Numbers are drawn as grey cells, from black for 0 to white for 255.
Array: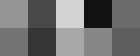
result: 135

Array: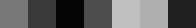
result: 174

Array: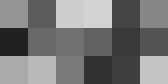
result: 63

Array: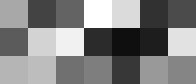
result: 153

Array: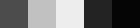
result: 35

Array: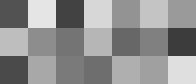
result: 160

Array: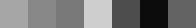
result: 12
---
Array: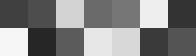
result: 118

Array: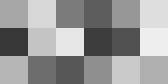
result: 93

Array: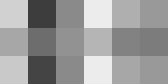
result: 236

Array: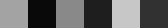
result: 30

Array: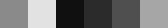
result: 43

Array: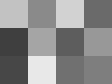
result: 138

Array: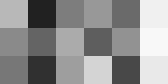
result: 152

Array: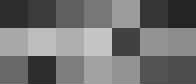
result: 155

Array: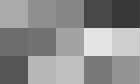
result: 135

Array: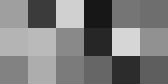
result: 23
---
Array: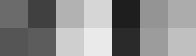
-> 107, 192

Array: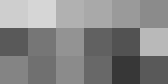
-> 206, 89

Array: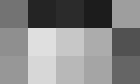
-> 115, 101

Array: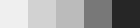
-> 239, 38

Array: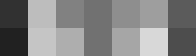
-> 49, 77

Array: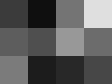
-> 59, 71

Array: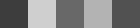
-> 61, 81
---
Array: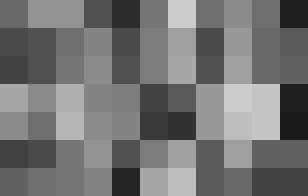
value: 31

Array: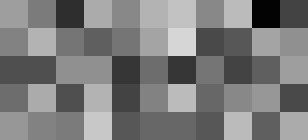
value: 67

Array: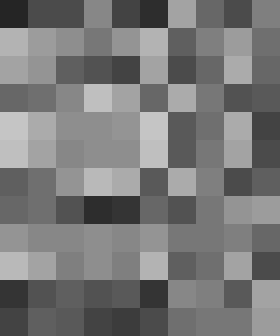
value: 127

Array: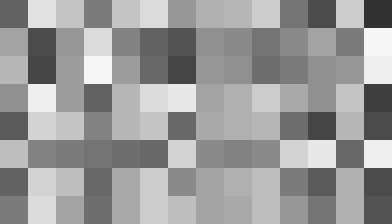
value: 50

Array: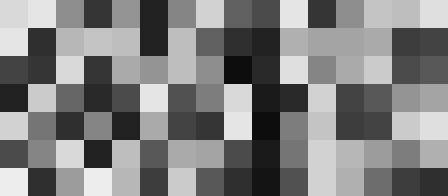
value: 223
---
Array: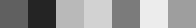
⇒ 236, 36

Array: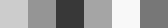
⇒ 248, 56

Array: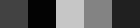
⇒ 198, 3

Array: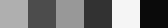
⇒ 245, 10

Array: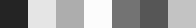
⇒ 252, 36

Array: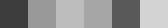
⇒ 211, 60

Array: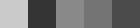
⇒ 202, 51

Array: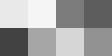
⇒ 245, 66
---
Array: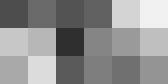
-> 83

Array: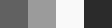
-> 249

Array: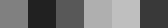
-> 88

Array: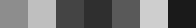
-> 68

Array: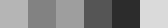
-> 158

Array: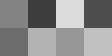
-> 220
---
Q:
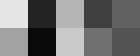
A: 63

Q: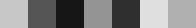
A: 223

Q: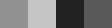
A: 34

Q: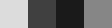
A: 26

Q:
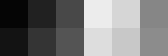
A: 214

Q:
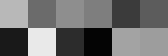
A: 59

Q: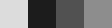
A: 81

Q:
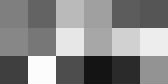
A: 92

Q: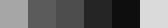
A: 14
